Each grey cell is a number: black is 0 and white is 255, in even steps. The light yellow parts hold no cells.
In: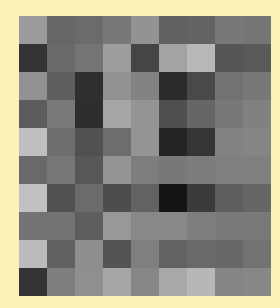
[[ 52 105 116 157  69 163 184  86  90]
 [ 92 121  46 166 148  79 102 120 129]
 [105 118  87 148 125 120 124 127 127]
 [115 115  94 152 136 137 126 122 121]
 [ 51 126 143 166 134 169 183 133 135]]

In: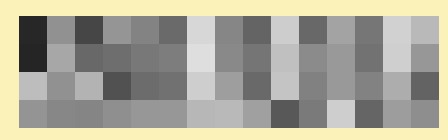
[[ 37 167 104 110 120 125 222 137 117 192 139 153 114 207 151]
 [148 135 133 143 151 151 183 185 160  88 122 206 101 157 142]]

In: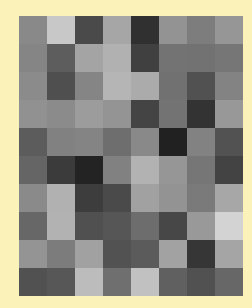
[[133  93 164 177  64 115 114 118]
 [145 139 156 148  68 115  51 152]
 [101  59  35 129 178 150 118  67]
 [103 178  80  86 109  71 153 211]
 [ 81  87 188 111 193  96  81 103]]

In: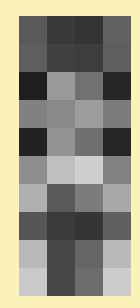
[[ 94  65  61  94]
 [129 137 156 124]
 [142 191 207 131]
 [ 86  59  53  96]
 [201  70 108 205]]

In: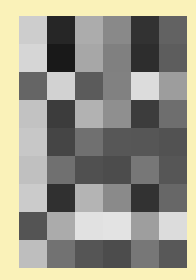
[[214  25 167 128  45  93]
 [194  60 178 143  60 110]
 [192 112  80  76 119  86]
 [ 84 171 225 227 158 220]]

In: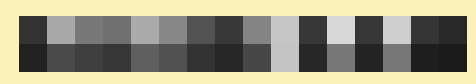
[[ 33  74  63  54  95  81  51  39  71 196  39 120  36 119  30  26]]
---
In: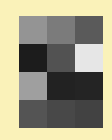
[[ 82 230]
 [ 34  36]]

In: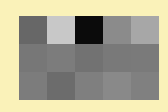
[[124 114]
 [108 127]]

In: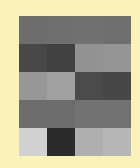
[[ 65 146]
 [161  75]]

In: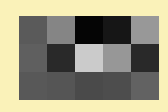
[[ 41 203]
 [ 85  74]]

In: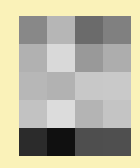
[[217 153]
 [178 200]]

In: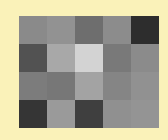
[[168 211]
 [119 163]]

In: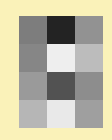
[[238 188]
 [ 82 141]]

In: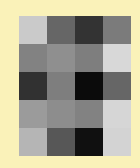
[[143 126]
 [126  11]]

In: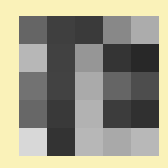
[[ 65 150]
 [ 66 170]]
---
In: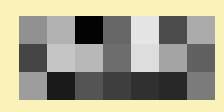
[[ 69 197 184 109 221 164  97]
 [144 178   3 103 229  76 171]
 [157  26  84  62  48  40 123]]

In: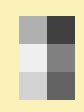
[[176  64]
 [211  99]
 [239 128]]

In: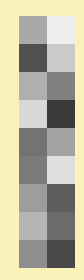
[[ 80 202]
 [115 163]
 [123 223]
 [142  73]
 [157  93]
 [169 238]
 [175 129]
 [181 107]
 [216  58]]

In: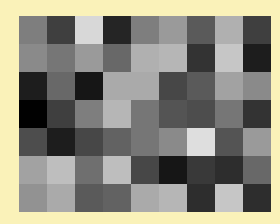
[[  1  63 126 182 118  84  77 118  51]
 [ 29 104  22 170 170  71  90 162 138]
 [ 77  29  71  98 118 138 222  84 154]
 [126  63 216  37 126 154  90 176  63]
 [138 118 154 104 176 182  51 198  29]
 [146 170  90  98 170 182  45 198  45]
 [162 190 111 190  71  22  57  45 104]]

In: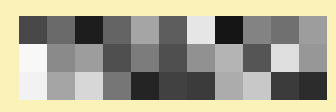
[[ 72 106  29 100 165  93 230  21 131 112 157]
 [242 165 215 118  36  65  59 172 200  59  44]
 [248 138 157  79 124  79 145 180  85 222 151]]

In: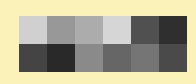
[[ 68  41 138 102 117  74]
 [208 152 172 214  80  47]]

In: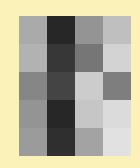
[[134  68 204 126]
 [148  39 198 219]
 [155  47 163 225]
 [170  39 148 191]
 [178  55 118 211]]

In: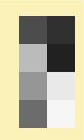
[[ 76  48]
 [108 246]
 [150 233]
 [187  33]]
